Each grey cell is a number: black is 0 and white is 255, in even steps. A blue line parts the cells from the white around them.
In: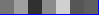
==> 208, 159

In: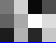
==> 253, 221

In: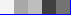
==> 244, 190

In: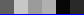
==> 199, 176

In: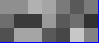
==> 199, 177

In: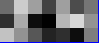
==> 215, 204

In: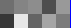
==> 231, 165

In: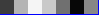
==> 245, 201

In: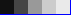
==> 234, 204
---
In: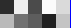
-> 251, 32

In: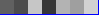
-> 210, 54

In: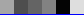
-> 222, 4

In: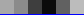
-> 188, 11

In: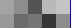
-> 196, 54

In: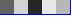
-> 232, 38

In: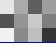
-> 241, 52
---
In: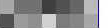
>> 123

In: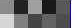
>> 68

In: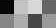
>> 174

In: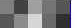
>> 214

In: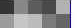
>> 187

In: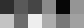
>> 173

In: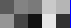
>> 18

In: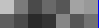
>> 134

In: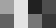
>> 227
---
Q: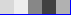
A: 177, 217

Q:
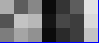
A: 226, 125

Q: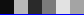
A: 164, 13

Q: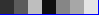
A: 228, 48

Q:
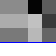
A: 92, 121

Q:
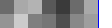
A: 169, 148
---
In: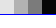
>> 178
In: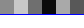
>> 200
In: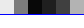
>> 124
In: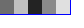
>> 192
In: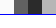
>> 97
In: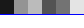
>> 148
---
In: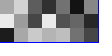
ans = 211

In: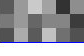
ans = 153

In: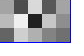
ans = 77

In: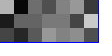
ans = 7

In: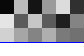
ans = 187

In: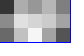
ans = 173

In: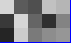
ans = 91

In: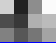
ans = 33
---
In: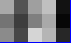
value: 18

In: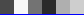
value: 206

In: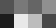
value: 144

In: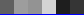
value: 53

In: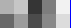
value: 242

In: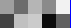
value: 242

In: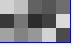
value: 110

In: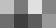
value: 132

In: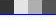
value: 84

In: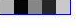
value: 201
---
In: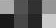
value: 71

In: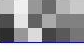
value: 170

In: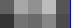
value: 106

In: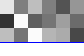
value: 117

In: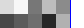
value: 110

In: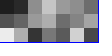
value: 109

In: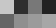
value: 143

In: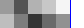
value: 52

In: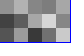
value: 167
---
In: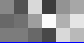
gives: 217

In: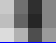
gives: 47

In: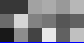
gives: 162

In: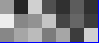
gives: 208

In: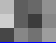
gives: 104

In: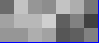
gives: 150

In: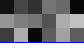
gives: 49

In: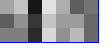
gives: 22

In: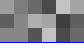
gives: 106
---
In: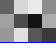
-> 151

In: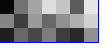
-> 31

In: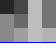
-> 137

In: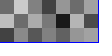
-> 66

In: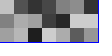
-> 160

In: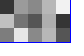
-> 125

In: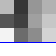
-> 243
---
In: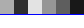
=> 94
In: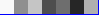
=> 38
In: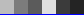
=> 59
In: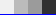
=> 155
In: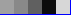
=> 12
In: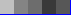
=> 57
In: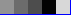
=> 3
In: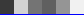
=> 149
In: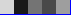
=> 73
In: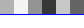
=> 200
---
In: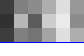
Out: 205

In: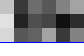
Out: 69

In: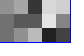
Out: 89

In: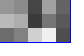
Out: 58

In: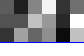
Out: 152

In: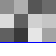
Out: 96
